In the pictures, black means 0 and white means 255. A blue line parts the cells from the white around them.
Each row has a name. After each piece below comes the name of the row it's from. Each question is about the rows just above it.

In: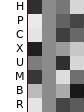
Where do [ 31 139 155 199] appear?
X
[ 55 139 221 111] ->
M
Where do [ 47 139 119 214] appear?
H

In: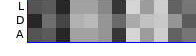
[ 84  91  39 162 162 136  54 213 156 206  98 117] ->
L
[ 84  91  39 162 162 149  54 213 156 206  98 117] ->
A
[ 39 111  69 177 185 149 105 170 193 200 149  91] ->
D

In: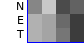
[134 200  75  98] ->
N
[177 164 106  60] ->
E

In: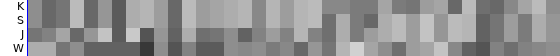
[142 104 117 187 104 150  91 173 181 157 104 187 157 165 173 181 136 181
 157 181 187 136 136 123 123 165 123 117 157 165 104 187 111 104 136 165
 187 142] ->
K
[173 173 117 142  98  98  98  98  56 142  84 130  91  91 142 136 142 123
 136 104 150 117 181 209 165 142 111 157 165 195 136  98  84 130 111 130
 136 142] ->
W

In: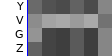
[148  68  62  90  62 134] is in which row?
G
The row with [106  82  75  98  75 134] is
Y
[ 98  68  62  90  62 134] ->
Z

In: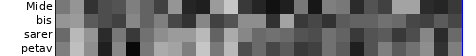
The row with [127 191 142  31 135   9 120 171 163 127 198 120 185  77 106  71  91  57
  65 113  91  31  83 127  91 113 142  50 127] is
petav
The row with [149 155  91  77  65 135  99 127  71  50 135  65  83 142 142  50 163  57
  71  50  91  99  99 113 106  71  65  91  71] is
bis
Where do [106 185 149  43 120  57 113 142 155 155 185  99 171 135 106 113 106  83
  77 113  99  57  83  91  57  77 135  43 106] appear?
sarer

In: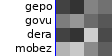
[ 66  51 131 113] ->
gepo

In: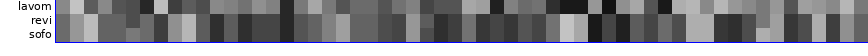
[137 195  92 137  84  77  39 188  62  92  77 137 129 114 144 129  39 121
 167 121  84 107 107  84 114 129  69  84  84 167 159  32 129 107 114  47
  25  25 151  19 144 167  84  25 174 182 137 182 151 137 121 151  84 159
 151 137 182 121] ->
lavom
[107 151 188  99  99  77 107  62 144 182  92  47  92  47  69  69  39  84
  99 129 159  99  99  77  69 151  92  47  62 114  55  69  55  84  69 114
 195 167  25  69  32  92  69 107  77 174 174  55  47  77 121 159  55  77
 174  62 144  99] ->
revi

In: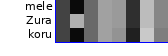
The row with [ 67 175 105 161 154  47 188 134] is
Zura
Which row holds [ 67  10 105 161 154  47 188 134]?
mele

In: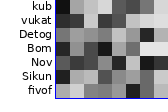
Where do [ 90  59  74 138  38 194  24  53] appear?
Nov
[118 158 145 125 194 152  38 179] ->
Detog
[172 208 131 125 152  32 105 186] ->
fivof

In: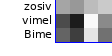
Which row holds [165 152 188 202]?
zosiv
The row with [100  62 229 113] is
Bime

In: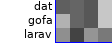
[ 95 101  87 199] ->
dat
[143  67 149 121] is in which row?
larav

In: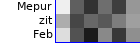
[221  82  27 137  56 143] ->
Feb
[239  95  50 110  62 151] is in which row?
Mepur
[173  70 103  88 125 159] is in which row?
zit

